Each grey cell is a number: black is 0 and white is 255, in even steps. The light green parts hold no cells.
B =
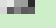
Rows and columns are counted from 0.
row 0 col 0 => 223
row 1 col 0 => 213
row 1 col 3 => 92
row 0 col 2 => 159

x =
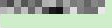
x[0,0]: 112
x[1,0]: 183
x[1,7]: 27
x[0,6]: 176
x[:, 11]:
[134, 129]
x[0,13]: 134
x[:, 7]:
[184, 27]
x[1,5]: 178
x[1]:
[183, 197, 127, 192, 104, 178, 80, 27, 16, 139, 221, 129, 114, 111, 232]
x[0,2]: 155

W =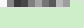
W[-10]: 249
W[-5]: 165
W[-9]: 133

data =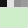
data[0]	20
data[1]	227
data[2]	144

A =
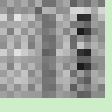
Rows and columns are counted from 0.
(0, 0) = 142
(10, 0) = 157
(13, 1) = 147
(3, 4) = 147
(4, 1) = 127
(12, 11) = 149
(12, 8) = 148
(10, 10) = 111
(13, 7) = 129
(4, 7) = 135
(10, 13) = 171
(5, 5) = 171
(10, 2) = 165
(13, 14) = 138
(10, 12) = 116
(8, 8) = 160
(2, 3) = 183
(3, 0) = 161
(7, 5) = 163
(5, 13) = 161
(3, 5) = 166
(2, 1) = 144
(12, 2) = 144
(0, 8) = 149
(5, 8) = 156
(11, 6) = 117
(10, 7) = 107
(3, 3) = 182
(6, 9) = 192
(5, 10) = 105
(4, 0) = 186
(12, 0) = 139
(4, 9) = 133
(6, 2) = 147
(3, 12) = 100
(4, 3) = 148
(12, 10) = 93
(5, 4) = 136
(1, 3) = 141

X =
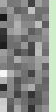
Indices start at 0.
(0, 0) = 167
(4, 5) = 114
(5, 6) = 140
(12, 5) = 105
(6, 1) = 111
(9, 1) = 114
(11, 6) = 99
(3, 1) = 130
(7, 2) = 75
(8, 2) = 171
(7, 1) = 130
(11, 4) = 119
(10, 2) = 139
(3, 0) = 136
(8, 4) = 135
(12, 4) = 171
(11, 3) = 110
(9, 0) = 127
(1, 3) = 108
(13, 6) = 123
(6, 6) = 122
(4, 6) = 150
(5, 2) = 126
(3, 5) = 190
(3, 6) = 93
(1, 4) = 193
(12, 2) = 92
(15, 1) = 88
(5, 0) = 44
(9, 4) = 128
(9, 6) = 97
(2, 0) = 24
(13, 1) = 133
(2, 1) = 135
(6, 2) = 109

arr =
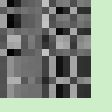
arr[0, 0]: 159
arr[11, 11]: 130
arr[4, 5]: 112
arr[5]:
[80, 176, 176, 89, 123, 96, 40, 88, 165, 154, 67, 131, 145]
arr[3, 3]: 91
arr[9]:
[83, 144, 121, 112, 110, 110, 66, 155, 17, 46, 165, 49, 47]
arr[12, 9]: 44
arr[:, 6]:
[191, 83, 190, 195, 84, 40, 53, 194, 66, 66, 65, 39, 66, 66]
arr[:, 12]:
[116, 45, 115, 104, 42, 145, 151, 105, 47, 47, 47, 143, 48, 47]
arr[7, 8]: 102
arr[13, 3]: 112
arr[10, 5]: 108
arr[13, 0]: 80
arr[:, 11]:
[124, 46, 124, 115, 49, 131, 141, 113, 49, 49, 50, 130, 51, 50]
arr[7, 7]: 84
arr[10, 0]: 80
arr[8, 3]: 116
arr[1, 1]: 125
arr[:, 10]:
[78, 167, 78, 92, 168, 67, 56, 90, 164, 165, 164, 67, 164, 165]
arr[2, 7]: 76
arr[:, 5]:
[105, 112, 106, 108, 112, 96, 96, 107, 108, 110, 108, 94, 112, 110]
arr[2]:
[161, 9, 39, 89, 95, 106, 190, 76, 121, 125, 78, 124, 115]
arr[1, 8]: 9
